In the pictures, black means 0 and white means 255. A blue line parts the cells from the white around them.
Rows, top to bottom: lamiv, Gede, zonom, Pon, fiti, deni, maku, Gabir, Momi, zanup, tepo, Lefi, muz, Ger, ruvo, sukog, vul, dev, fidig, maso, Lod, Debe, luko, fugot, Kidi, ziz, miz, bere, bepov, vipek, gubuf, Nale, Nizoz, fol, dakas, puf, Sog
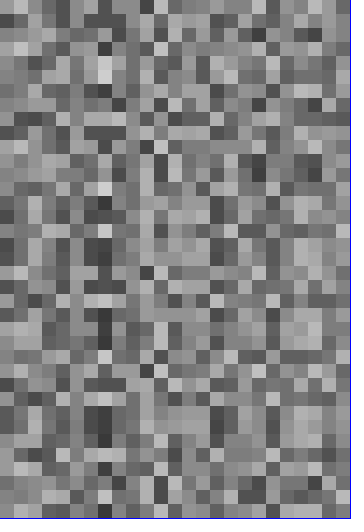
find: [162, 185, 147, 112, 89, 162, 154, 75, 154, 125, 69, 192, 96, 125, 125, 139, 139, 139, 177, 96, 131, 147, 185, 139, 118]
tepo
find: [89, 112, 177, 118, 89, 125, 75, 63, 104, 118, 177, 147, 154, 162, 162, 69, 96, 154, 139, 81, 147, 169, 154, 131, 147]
gubuf
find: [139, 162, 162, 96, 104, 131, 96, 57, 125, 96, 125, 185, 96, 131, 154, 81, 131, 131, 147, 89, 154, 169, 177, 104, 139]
Nale
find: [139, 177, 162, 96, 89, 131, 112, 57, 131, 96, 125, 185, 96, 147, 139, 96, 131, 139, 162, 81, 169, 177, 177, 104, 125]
Sog
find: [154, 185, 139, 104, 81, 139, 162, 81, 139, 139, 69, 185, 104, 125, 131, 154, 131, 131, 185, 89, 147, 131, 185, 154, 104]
lamiv

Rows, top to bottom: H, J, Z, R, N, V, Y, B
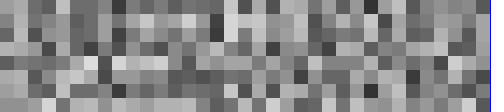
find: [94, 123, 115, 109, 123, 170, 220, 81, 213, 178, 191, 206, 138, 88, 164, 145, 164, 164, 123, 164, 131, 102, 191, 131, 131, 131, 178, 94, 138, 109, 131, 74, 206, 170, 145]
N
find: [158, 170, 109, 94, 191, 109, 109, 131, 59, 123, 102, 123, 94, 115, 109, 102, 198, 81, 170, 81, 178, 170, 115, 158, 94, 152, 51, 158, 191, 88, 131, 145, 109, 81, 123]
Y

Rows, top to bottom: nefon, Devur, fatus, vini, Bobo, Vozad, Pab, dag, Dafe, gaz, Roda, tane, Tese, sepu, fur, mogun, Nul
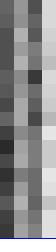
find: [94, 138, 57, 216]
Vozad
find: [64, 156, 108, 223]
sepu
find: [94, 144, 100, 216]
Devur

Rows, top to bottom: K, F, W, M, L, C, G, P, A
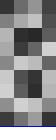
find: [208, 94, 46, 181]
G
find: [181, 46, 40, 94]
W
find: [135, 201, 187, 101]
L

